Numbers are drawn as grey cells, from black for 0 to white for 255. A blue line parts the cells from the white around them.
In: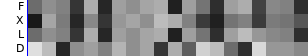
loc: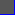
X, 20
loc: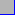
D, 7
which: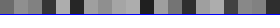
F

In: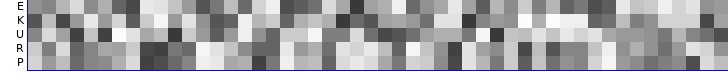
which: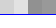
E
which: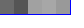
K

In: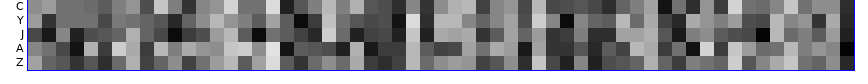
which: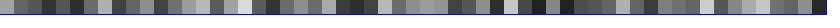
Z
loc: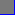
Y, 7
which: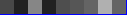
Z
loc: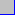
Y, 22
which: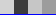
A

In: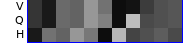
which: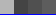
H
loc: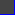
H, 8
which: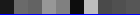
Q
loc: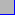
H, 7
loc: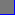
H, 5

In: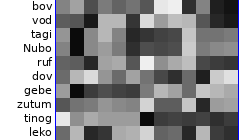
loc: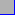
leko, 6
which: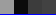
tinog

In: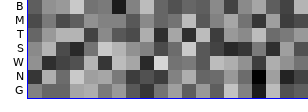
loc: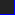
N, 19
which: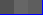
B
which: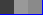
T

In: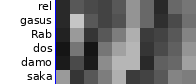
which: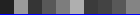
Rab
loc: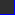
gasus, 8
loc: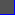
gasus, 5
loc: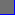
gasus, 10
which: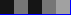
dos

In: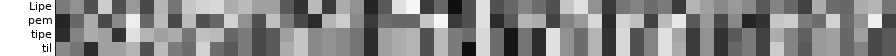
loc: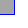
tipe, 45
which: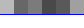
tipe
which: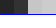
pem
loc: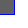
tipe, 54
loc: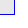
pem, 45
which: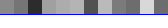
tipe
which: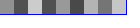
Lipe

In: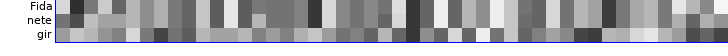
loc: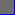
nete, 34
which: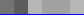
gir
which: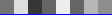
Fida
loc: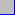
nete, 3
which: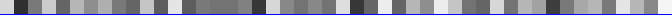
Fida
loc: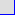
Fida, 25

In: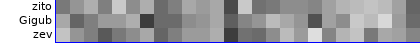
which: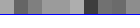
zev
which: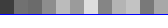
zev

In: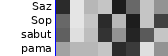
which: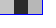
Sop
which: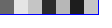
Sop
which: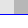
Saz
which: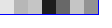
Saz
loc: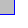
sabut, 3
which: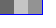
Saz

